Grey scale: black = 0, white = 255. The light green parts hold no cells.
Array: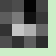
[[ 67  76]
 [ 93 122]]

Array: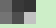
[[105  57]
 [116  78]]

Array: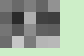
[[124 105]
 [ 97  42]]

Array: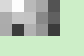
[[217 253]
 [172 197]]

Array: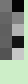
[[117   3]
 [101 131]]

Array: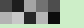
[[ 72  29]
 [179 200]]

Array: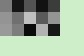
[[124  21]
 [148 112]]

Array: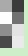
[[170  59]
 [254 113]]

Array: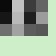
[[ 10 194]
 [ 22 184]]
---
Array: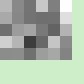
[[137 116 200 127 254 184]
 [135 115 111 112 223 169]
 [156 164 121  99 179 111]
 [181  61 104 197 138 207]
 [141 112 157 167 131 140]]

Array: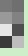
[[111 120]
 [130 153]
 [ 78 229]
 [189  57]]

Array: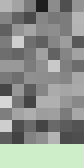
[[163 123  30 140  79 148 182]
 [ 99  74 134 120 124 181 133]
 [149 165 138 142 124 179  96]
 [207 111  96 134 157  88 124]
 [101 119 161  98 133 162 110]
 [153 124 144 201 127 108 153]
 [110 144 142 140 133 167 121]
 [151  93 134 171 165 170  70]
 [119  68 176 176 151 136 214]
 [163 174 157 159 123 167 126]
 [ 79 107  69 105  92  83 206]
 [ 66 130 143 180  75  78  93]]

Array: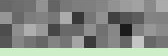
[[109 113 146 100 120 126 127 133 146 156 162 138 171 104]
 [104 125 130 119 172  56 118 145  64  83  92 131 129 150]
 [142 174 153  70 105 104 144 113 135  27 129 151 138  77]
 [133 116 102 131 117 165  59 117 137 102 196 103 117  86]]

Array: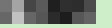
[[164  70  90  31  47  45  75 116]
 [193 102  86  43  29  87  99 103]]

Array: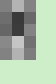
[[179 131 128]
 [ 58 105 110]
 [ 60 131 102]
 [197 113 137]
 [179 125 130]]
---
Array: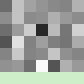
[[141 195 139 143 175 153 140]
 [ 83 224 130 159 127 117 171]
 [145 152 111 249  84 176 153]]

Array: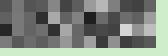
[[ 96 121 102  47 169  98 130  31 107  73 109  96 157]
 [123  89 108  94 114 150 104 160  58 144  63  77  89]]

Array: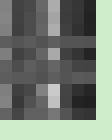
[[133  66  77  98 164  60  53  34]
 [ 93  85  91  83  95  84  84  82]
 [ 96  77  94  85 101  83  68  67]
 [127  64  72 130 202  68  48  38]
 [ 99  69  96  96 119  84  56  52]]

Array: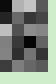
[[ 36 105  55  70]
 [128  57   5  99]
 [ 60 126 103  90]]

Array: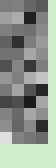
[[158 172  33 129]
 [ 98  47 125 153]
 [ 80 132  56 126]
 [120 163  82  38]
 [131 105 167 142]
 [223 130 118 107]]

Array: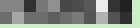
[[108 166 109 109  94 108 122  85 178  83  47]]

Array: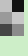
[[154 200]]
